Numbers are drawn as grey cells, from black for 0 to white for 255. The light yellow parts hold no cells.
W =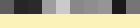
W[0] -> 93
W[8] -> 26

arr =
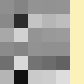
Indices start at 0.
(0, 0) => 143
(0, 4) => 147
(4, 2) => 115
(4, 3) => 108
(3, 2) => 146
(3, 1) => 133
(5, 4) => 221
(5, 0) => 181
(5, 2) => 202

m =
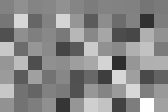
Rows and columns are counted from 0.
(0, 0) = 130
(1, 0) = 118
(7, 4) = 53
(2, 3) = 136
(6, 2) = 101
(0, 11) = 122
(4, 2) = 78
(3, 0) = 200
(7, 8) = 66
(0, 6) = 124
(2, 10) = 176
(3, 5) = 90
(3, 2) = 150
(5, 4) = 135
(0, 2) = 132
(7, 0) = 146
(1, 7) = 141
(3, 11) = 123
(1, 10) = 49
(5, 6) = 104
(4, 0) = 150
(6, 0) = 199
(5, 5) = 80
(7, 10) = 254
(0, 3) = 135
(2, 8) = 76
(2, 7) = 166

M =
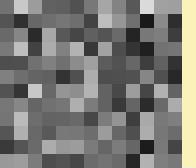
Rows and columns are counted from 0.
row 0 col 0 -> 114
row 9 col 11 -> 119
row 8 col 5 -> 105
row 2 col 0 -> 105
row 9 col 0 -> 85
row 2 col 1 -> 134
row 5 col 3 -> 97
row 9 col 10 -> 173
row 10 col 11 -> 121
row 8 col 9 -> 62
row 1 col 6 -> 67
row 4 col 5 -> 140
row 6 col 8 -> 72
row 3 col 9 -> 52
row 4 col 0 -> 78
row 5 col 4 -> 51
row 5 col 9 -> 81
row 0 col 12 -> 159
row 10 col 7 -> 102
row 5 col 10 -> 134
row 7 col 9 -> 101
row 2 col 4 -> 88
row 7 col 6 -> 124
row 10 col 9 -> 102
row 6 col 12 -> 99
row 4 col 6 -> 160
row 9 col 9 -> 79
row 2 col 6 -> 96
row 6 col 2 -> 199
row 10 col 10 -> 28
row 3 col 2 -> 66
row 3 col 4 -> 129
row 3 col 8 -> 77
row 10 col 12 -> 69
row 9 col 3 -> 89
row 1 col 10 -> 25

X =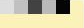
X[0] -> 222
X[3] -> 185
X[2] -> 66
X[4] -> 5

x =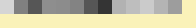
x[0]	213
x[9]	190
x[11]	180
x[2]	86

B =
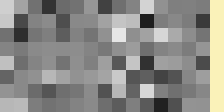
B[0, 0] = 207
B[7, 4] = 119
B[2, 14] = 116
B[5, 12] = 83
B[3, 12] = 138
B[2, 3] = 127
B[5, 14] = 158
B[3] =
[132, 122, 138, 141, 140, 141, 132, 120, 144, 156, 111, 131, 138, 124, 149]
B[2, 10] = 162
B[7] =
[183, 186, 125, 114, 119, 131, 138, 110, 92, 127, 90, 33, 80, 147, 146]
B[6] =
[147, 137, 107, 85, 111, 118, 139, 82, 183, 99, 215, 128, 112, 121, 135]
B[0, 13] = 128
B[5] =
[100, 137, 145, 183, 163, 146, 153, 164, 201, 85, 95, 67, 83, 135, 158]
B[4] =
[192, 110, 132, 143, 115, 143, 128, 159, 88, 197, 49, 160, 156, 141, 75]
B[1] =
[200, 73, 131, 139, 78, 137, 138, 162, 196, 189, 30, 125, 136, 124, 58]
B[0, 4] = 107
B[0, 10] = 211
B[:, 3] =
[51, 139, 127, 141, 143, 183, 85, 114]
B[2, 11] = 214
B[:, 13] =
[128, 124, 141, 124, 141, 135, 121, 147]
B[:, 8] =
[111, 196, 230, 144, 88, 201, 183, 92]
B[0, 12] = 127

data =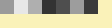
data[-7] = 154
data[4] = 78
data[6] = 58
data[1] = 231

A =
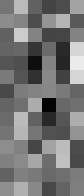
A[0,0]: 117
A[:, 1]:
[186, 132, 204, 103, 79, 84, 124, 111, 187, 182, 129, 138, 128, 176]
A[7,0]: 100
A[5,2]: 48
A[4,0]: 84
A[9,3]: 81
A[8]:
[107, 187, 98, 40, 86, 173]
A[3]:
[100, 103, 53, 107, 41, 214]
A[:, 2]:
[97, 77, 131, 53, 14, 48, 131, 172, 98, 117, 70, 167, 121, 136]
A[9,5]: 148
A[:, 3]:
[68, 148, 68, 107, 131, 137, 135, 3, 40, 81, 162, 109, 105, 72]
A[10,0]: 141
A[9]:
[116, 182, 117, 81, 78, 148]
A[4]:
[84, 79, 14, 131, 37, 235]
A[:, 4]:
[77, 181, 69, 41, 37, 65, 122, 104, 86, 78, 188, 192, 111, 99]
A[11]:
[128, 138, 167, 109, 192, 73]
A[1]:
[140, 132, 77, 148, 181, 89]

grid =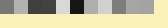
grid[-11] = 119
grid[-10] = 178
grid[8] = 125

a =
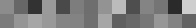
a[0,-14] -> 140
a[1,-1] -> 99
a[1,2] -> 166
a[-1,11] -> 151
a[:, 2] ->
[50, 166]
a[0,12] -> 42
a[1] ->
[123, 149, 166, 153, 132, 131, 111, 166, 95, 104, 119, 151, 131, 99]
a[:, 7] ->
[147, 166]
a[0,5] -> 125
